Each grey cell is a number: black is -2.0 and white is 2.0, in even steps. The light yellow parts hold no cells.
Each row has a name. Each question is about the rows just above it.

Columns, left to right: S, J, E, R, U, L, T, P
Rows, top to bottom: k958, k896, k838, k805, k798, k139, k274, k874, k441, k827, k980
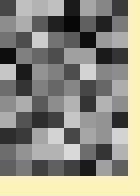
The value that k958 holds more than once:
[1.0]
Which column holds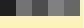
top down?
R
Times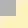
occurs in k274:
2
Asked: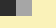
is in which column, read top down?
E
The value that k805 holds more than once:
[0.5]

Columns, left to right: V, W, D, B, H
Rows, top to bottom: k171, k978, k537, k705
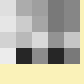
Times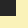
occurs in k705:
2
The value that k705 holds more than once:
[-1.4]

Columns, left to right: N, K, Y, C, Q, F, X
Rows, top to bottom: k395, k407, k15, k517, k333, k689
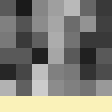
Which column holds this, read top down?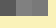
N
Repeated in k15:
[-1.1]
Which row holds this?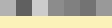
k689
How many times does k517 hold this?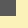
4

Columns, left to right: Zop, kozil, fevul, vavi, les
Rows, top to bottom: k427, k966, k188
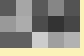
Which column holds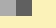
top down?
kozil
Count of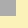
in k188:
0
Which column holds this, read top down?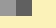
Zop
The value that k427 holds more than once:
[-0.6]

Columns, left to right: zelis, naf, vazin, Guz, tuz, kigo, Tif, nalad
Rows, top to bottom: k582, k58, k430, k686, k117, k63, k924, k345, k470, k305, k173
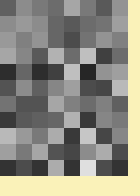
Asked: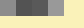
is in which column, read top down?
naf
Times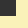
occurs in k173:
4

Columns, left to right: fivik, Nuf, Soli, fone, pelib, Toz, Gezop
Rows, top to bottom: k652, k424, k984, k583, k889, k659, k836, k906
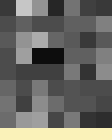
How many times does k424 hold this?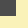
3
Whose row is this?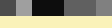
k583
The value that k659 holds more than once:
[-0.8]
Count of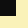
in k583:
2
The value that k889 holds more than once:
[-1.0]

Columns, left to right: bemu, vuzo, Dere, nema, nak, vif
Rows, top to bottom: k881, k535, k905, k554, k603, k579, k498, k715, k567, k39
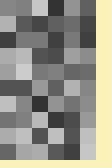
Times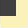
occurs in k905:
3
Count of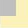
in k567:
3
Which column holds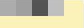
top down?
bemu

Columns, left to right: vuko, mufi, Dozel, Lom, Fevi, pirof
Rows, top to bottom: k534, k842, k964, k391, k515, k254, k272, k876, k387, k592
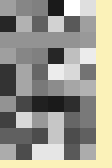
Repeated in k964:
[0.3]
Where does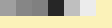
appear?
k391
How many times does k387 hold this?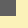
3
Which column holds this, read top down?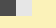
Dozel
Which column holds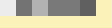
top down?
pirof

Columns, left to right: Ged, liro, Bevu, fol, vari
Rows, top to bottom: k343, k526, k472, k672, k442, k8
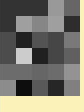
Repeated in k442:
[-0.3]
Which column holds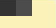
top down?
Ged
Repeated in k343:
[-1.2]

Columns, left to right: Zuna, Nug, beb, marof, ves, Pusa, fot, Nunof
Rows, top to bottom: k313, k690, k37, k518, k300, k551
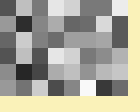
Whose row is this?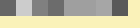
k37
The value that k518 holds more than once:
[-0.7]
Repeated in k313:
[-0.1]
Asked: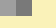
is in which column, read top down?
Pusa

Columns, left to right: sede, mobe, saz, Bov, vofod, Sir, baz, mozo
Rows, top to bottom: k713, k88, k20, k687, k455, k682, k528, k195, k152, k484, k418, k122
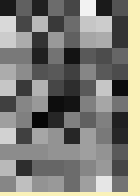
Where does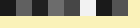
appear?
k713
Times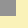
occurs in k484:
3
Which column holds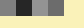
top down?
vofod
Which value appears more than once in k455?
[-0.6]

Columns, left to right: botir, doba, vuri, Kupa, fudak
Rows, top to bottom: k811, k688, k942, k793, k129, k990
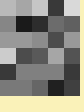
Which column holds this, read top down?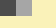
Kupa
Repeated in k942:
[0.4]
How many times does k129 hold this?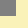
3

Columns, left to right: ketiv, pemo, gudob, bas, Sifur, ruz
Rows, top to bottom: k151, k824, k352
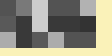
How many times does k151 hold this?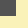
3
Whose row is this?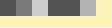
k151
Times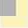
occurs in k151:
1
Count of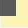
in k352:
1
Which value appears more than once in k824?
[-1.1]
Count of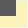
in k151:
0
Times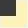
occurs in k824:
3

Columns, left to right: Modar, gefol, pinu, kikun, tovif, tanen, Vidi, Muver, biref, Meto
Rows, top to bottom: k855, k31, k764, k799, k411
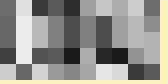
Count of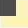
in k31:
2
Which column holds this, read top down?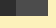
tovif
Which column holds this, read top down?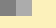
tanen
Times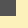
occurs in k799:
1

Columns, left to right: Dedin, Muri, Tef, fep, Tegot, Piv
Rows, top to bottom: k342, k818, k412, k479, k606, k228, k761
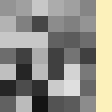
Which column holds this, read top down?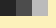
Muri
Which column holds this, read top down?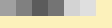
Tegot
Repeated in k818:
[0.0]
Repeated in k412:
[1.1]
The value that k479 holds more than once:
[-1.0]
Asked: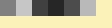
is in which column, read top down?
Muri

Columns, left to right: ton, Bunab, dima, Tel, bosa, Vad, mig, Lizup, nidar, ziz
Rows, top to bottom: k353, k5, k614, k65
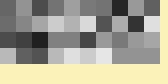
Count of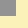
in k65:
3
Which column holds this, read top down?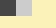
Vad
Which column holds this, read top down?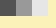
mig

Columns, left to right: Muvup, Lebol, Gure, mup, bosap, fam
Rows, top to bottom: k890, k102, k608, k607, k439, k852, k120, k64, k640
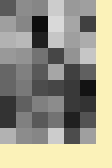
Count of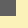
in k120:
1
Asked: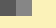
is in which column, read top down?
Gure

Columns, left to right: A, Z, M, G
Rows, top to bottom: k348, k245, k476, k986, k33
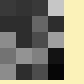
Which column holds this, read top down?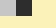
G
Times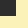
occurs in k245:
3
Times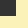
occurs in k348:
1

